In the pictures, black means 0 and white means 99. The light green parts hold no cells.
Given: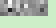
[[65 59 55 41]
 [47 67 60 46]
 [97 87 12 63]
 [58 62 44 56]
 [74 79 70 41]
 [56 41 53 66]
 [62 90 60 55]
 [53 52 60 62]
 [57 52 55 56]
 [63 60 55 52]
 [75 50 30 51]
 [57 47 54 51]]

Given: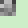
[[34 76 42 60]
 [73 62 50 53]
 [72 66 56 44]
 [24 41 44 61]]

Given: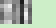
[[44 67 52 39 40 55]
 [61 80 76 68 63 76]
 [66 90 79 66 64 82]
 [52 41 44 52 52 43]
 [52 56 62 62 59 59]
 [10 20 20 23 17 17]
 [79 61 80 93 88 75]
 [52 44 35 39 44 39]]

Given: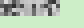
[[53 34 76 56]
 [85 26 26 38]
 [68 31 43 60]
 [33 17 80 26]
 [54 50 73 47]
 [73 29 71 82]
 [76 72 69 70]
 [78 74 72 72]
 [75 26 41 43]
 [79 77 73 74]
 [79 49 68 72]
 [68 27 74 84]
 [28 53 29 28]
 [21 84 80 70]
 [67 33 68 80]]

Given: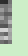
[[18 47 60 47 62 46 34 81 47 69 43]
 [17 46 47 37 46 48 33 82 40 79 37]
 [45 51 57 38 56 70 50 67 62 65 47]]

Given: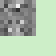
[[60 60 36 49 52 41 51 39 45]
 [40 26 63 48 49 57 42 29 36]
 [48 66 45 62 54 31 53 81 49]
 [57 62 33 48 57 59 59 55 60]
 [68 93 19 48 53 37 64 74 67]
 [68 38 50 44 52 80 52 32 60]
 [48 32 51 53 46 52 43 48 35]
 [45 45 47 47 47 42 48 36 41]
 [61 57 44 56 56 54 51 57 56]]

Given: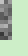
[[75 52 59 36 36 49 65 49 22 32]
 [40 51 47 49 32 47 69 47 49 29]
 [60 46 37 39 52 62 43 43 33 52]]
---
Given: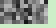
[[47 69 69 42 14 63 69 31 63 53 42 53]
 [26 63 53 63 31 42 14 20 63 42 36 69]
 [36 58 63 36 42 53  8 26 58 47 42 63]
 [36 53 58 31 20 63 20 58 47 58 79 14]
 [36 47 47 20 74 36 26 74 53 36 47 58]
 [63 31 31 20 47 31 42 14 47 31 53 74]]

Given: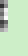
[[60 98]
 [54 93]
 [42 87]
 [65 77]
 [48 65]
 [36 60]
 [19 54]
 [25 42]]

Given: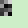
[[19 66  3]
 [36 60 82]
 [24 30 42]
 [60  3 14]]

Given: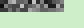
[[ 5 50 33 27 27 75 27 38 44 60 33 60 11 11 65 33]
 [22 22 44 27 44 27 27 65 55 50 38 38 44 44 50 55]
 [22 17 60 70 38 38 44 11 75 17 50 11 17 33 38 50]]

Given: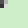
[[20 86]
 [32 71]]

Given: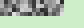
[[51 57 69 17 34 80 75 75 34 51 17 23 69 45 40 75]
 [34 51 29 86 69 40 34 23 57 29 45 17 51 34 51 86]
 [69 40 51 29 57 75 80 51 23 80 75 40 57 63 45 57]
 [63 23 45 69 45 63 69 40 23 69 23 63 57 63 80 17]]

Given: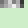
[[55 66 77 93 72 33]
 [45 60 82 50 66 21]]
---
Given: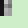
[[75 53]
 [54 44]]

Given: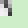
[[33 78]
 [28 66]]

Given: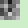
[[48 10]
 [71 37]]

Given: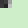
[[25 62]
 [14 75]]

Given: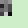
[[49 57]
 [45 30]]

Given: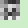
[[40 21]
 [63 86]]

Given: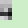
[[76 77]
 [69 68]]

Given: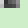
[[20 35]
 [25 26]]
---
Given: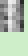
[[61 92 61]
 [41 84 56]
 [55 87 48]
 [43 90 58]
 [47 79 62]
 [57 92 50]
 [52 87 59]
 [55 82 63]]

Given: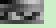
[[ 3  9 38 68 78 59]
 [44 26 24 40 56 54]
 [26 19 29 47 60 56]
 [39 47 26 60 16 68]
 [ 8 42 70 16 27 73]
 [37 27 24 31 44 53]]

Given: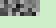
[[55 64 36 51 50]
 [65 43  7 54 44]
 [31 59 26 57 62]
 [29 67 70 34 12]]

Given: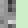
[[65 19]
 [60 34]
 [64 25]
 [61 54]
 [55 58]
 [46 83]
 [61 34]]

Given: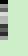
[[ 2]
 [60]
 [39]
 [85]
 [70]
 [73]
 [22]
 [37]
 [17]
 [63]]

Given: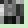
[[16 23 71]
 [79 53 18]
 [87 43 17]
 [78 55 18]
 [57 13 43]
 [56 16 42]]
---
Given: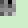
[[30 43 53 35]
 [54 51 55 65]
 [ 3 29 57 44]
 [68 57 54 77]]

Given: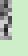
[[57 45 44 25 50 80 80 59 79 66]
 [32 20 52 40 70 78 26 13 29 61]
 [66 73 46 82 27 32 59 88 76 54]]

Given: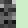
[[36 66 10 34 40 38 22]
 [24 35 35 15 41  6 29]
 [21 37 20 35 40 23 23]
 [78 44 17 46 58  8 25]]

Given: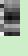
[[75 19 63 81 49 75 41 46 94]
 [57 49 33 20 11 32 65 45 19]
 [62 54 39 15  4 27 60 44 13]
 [56 49 34 21 12 33 64 46 20]
 [56 49 33 21 12 33 66 46 19]]

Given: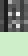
[[27 27 27 29 27 35 27 27]
 [11 11 11 11 11 11 11 11]
 [70 34 37 77 34 37 53 37]
 [42 31 23 31 23 60 24 31]
 [40 40 40 96 40 51 86 40]
 [25 24 25 25 25 35 25 24]
 [44 34 34 38 34 53 34 34]]

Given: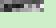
[[46 56 40]
 [56 10 20]
 [56 25 19]
 [39 14 60]
 [43  9 50]
 [37 18 63]
 [35 74 64]
 [34 49 67]
 [28 74 79]
 [31 41 75]
 [40 93 50]]

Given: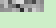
[[67 51 56]
 [74 75 58]
 [35 51 58]
 [70 43 69]
 [83 18 63]
 [85 57 17]
 [40 62 74]
 [46 64 45]
 [28 69 80]
 [62 65 69]
 [53 59 61]]

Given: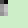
[[28 60 62 57]
 [ 4 74 76 70]]
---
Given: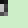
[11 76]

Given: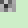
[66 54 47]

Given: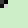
[1 6]

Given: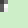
[48 36]

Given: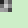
[38 79 62]

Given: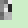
[92 73 55]

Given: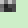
[50 29 17]

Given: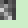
[27 39 45 42]
